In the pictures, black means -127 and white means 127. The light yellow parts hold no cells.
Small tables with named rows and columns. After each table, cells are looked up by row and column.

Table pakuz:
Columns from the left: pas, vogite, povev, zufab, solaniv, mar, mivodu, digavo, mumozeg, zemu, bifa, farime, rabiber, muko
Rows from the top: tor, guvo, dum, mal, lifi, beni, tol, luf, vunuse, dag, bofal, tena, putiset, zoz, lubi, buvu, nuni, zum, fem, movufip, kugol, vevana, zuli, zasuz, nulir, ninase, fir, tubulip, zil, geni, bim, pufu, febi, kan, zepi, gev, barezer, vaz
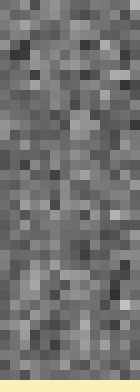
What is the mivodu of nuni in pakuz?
-24
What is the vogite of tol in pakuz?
-31
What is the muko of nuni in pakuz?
-38
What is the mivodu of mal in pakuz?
-14
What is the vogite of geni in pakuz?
-17
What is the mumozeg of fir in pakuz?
-33
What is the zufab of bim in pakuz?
-23
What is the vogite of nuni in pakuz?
-28

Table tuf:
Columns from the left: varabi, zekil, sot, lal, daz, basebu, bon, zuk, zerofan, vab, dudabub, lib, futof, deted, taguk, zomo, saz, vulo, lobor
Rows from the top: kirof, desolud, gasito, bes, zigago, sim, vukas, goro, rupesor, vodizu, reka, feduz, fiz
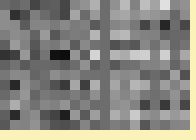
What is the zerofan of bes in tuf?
-6
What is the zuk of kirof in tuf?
5
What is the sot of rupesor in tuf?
15
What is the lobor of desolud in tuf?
12
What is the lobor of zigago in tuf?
-12
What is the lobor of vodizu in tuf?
-18
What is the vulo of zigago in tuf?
-24
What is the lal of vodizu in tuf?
-26
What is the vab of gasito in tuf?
-37
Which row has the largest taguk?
sim

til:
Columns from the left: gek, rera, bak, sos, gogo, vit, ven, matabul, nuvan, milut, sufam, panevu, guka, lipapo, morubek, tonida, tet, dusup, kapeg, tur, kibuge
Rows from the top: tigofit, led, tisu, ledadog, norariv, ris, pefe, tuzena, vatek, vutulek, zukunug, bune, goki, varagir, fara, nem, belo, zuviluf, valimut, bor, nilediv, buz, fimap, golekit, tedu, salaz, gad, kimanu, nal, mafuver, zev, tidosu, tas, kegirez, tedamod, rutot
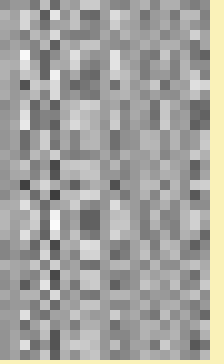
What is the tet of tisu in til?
43
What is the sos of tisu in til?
28
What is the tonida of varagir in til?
49
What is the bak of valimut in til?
-63
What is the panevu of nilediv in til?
92
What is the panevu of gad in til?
53
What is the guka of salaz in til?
-2
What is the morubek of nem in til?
28

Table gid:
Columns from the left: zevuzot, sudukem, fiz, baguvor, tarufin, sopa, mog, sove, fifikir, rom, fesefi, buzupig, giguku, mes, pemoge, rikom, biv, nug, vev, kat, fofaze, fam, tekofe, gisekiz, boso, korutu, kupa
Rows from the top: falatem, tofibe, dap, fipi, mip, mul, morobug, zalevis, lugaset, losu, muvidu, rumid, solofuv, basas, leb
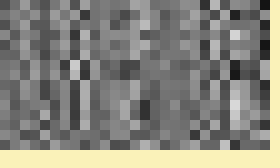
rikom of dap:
3
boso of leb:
-22
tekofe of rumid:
-50
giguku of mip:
-11
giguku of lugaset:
-3
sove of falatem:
-45
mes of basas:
-36
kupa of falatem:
-107
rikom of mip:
-7
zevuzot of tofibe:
-15

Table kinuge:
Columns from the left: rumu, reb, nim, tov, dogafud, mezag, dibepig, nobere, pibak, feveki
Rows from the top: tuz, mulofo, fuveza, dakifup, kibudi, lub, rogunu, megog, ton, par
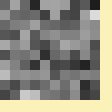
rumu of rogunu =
30
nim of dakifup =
37
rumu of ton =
-27
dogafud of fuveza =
-18
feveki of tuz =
-98
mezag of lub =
-23
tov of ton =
-38
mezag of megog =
-42
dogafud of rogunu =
14
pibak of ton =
-82
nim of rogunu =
-31
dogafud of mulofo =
-64
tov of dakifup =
-38
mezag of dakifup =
16
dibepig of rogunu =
-54
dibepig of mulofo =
-52
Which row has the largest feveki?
mulofo

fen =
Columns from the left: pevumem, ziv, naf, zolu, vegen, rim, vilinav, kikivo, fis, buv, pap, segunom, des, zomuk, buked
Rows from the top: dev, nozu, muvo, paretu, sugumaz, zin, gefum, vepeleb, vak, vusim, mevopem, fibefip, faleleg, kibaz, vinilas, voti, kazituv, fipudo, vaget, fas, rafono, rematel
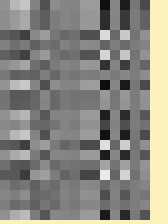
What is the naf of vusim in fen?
-37
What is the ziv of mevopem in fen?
-36
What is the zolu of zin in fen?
5
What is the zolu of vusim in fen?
-25
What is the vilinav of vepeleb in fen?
-3
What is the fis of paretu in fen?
-48
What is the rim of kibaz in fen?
12
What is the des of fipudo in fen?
84
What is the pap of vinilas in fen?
95

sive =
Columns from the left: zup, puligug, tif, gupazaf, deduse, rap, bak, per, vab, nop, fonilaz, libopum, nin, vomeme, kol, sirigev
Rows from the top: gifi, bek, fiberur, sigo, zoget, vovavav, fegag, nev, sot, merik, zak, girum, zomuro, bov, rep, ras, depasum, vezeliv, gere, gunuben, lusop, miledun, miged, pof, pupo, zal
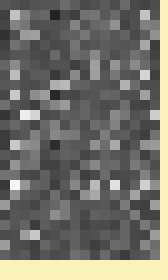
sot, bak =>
56
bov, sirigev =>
-13
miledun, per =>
-38
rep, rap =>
-82
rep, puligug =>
73
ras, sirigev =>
-34
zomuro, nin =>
-51
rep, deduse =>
-47
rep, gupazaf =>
9
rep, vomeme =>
-43
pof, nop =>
-47
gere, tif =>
21
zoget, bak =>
-50
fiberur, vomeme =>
-47
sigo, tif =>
27
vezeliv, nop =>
-53
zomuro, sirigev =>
-56

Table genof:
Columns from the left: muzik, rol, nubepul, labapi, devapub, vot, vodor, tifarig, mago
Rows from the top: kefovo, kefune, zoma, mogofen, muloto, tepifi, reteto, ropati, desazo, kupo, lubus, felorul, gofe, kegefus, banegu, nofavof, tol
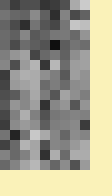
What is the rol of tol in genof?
3
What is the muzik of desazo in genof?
-59
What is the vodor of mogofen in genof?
-6
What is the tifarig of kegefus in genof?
12
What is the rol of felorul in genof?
0
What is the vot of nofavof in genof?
45
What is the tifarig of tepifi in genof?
14
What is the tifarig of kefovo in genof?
42
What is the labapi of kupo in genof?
40
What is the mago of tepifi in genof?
33
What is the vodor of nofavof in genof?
-20
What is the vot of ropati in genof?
-1
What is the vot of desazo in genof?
-2
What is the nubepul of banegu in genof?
51
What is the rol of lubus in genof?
21
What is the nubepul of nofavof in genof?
1
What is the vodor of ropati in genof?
-38

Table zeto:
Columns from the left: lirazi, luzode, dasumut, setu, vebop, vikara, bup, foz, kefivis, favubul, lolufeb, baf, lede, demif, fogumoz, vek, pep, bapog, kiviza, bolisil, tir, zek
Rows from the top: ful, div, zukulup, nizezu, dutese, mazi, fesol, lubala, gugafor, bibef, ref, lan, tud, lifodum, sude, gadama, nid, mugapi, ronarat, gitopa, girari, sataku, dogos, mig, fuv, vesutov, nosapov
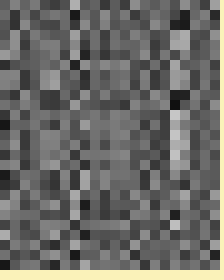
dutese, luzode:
15
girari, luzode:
3
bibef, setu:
-34
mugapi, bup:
3
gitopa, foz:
40
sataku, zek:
14
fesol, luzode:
-47
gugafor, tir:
-9
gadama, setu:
-27
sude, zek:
-18
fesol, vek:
-18
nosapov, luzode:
-39
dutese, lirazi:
-22

